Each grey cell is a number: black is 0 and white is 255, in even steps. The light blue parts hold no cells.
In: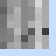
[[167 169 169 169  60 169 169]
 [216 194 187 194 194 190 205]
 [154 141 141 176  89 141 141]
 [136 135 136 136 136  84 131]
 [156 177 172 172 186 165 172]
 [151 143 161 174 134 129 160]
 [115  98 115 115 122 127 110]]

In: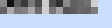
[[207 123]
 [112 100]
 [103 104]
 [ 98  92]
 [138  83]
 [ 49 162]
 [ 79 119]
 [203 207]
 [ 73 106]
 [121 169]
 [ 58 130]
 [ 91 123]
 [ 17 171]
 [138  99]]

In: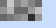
[[105 190 148]
 [132 152  45]
 [161 105 150]
 [132 106 134]
 [199 180 119]
 [117 147 104]]

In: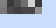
[[ 58 143]
 [209  70]
 [111  70]
 [ 79  63]
 [ 58  73]
 [128 119]]

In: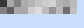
[[185 191]
 [172 109]
 [178 185]
 [210 149]
 [204 187]
 [195 221]
 [181 206]
 [173 168]
 [129 167]
 [169  95]
 [ 54 129]]

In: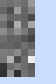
[[152 127  74 163  87  67  96 127 235  91  98]
 [110 101 100 102 123  85 112  98 109 109 113]
 [120 157 106 173 145 101  94 138  76 125  47]
 [112  78  99  74 114  97 102 121 180 109 144]
 [118 103 131 111 141 111 101 124 119  55  48]]

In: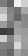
[[207 166 134 137 154 160 157 141]
 [239 113 103 155 161 182 216 162]
 [ 99 131 138 120  68 134 124 102]
 [124 183 215 155  60 206 129 119]]
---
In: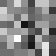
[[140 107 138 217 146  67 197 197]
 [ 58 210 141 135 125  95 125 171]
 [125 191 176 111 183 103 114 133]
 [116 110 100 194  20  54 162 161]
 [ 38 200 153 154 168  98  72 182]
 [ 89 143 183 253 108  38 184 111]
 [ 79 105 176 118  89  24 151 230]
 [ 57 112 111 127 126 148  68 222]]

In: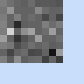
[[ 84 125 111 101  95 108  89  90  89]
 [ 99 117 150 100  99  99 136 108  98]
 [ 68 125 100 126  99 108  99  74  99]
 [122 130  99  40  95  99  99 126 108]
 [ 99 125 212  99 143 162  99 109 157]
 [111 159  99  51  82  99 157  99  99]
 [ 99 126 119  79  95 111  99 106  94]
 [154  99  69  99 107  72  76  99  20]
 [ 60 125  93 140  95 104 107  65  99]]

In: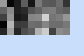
[[ 52 154   7  30  94  22 122  91  87 108]
 [ 94  98 138  32  42  84  98 121 125 102]
 [150  65 148  24  32 133 137 209 117 124]
 [120   5 181  59  61 110 106 133 110 109]
 [131  37 162  37  78  92 177 204  66 139]]

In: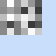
[[ 88 149 252 149 207 149]
 [ 59 140 161 137  63 201]
 [139 190 254 201 243 216]
 [ 85 135  72 126 220  58]
 [201 137 231 127 174 250]]

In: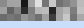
[[186 139 163 164  24 162 224 116 200 114 128 146]
 [192 160  99 131  45 127 183 188  36 164 182 125]
 [168 108 119 111 149 132 112 160  62 166 199 116]]

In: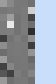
[[112 157 136 121 120]
 [207 119 123 120 123]
 [ 68 131 158 116 122]
 [110 123 233 115 124]
 [ 45 125 126 115 124]
 [143  62 115 125 116]
 [ 61 141 120 121 121]
 [147 110 119 121 119]
 [105 157 117 119 120]
 [116  66 134 118 119]
 [131  87  65 124 116]
 [111 153 111 119 120]]
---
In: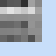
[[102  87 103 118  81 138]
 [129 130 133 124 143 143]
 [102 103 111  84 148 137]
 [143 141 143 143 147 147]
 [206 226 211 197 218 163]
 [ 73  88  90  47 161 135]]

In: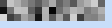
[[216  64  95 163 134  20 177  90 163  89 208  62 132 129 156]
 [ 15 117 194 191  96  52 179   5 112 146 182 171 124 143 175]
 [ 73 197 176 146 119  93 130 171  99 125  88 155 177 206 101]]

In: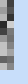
[[192 135]
 [ 99 111]
 [195 163]
 [194 131]
 [151 112]
 [ 66 121]
 [ 41 206]
 [183  52]
 [156  83]
 [183  64]]

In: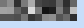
[[ 84  84  78 117  53  69 137 143  85 105  46]
 [163 160 100  69 219 122  19  30 123  64 191]
 [119 143  48 122 171  71  60  57 104  46 102]]

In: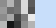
[[184  22  54 141 179]
 [139 168  72 124 234]
 [154 108 116 217  79]
 [141 180 113 218  91]]

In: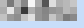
[[194 153 141 195 223 148 136 197 165 124 137]
 [172 229 153  58 175 148 133 149 155 184 171]
 [184 121 182 135 246 170  85 222 175 184 198]]
